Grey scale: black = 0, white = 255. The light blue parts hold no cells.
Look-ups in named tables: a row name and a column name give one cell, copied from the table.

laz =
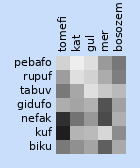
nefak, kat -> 115
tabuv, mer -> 200
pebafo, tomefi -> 210
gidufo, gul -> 177
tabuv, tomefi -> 121
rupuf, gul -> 210
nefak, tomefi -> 47
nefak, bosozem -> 175
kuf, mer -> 215
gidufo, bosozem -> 161
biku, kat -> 144
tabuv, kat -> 167
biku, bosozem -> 169
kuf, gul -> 186
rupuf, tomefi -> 157
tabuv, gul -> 223
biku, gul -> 164
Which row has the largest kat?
pebafo

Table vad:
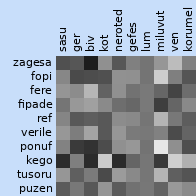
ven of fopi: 127
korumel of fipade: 137
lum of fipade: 121
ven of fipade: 101
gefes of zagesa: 128
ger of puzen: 120
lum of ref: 117
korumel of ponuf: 79
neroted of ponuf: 144
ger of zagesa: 86
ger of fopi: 74
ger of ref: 88
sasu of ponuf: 130
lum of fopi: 116
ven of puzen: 153
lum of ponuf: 115
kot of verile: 88
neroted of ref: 140
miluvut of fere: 102
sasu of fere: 149

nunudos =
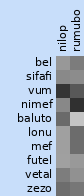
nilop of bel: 152
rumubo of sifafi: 140
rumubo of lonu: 108
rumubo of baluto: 196
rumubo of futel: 153
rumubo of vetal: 145
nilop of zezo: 109
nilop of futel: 160
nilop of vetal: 125
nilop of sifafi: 137
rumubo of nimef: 48

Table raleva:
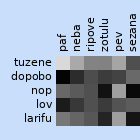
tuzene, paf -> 217
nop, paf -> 104
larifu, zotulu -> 36
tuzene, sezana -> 79
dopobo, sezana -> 105
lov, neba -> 56
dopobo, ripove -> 77
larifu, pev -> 158
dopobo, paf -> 4
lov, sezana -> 92
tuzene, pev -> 165
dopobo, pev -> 67
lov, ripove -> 80
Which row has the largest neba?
tuzene

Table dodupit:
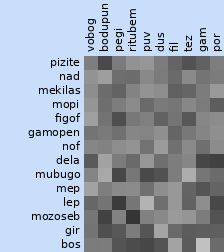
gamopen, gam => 133
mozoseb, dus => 137
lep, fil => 152
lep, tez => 98
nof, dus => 155
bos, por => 107
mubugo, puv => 73
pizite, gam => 97
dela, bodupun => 162
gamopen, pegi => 112
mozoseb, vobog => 118
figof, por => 140

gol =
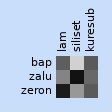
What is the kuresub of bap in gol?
90
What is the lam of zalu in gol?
132
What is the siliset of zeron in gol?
152
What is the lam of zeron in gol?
27
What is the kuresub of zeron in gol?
90
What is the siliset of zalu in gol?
18
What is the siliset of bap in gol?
209
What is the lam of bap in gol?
94
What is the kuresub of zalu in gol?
104

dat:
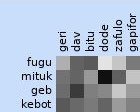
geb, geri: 108
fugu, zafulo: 197
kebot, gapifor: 129
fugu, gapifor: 122
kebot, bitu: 122
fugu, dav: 98
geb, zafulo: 199
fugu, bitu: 90
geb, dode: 136

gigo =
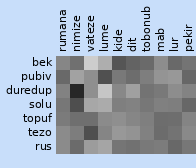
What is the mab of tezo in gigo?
108
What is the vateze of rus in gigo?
156
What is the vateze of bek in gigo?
205
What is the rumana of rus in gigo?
139
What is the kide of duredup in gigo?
136
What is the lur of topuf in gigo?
110
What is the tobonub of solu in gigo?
119

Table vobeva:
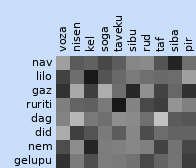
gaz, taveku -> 110
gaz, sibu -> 39
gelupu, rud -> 72
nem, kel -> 37
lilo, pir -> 159
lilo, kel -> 25
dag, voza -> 131
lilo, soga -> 84
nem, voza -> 77
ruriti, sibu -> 132
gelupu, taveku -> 122
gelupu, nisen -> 123
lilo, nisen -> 110
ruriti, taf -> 62
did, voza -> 172
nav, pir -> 111

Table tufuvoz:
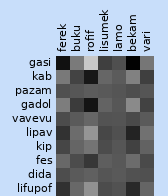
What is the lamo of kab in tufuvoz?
91
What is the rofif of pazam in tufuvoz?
92
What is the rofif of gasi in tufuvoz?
200
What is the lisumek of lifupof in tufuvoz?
76
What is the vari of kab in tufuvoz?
63
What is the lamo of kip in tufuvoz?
86
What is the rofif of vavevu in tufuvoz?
102
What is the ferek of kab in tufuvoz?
121
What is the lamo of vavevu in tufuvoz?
84
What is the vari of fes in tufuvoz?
74
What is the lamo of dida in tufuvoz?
89
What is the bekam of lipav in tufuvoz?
35
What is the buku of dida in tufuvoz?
90
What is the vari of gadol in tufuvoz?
66

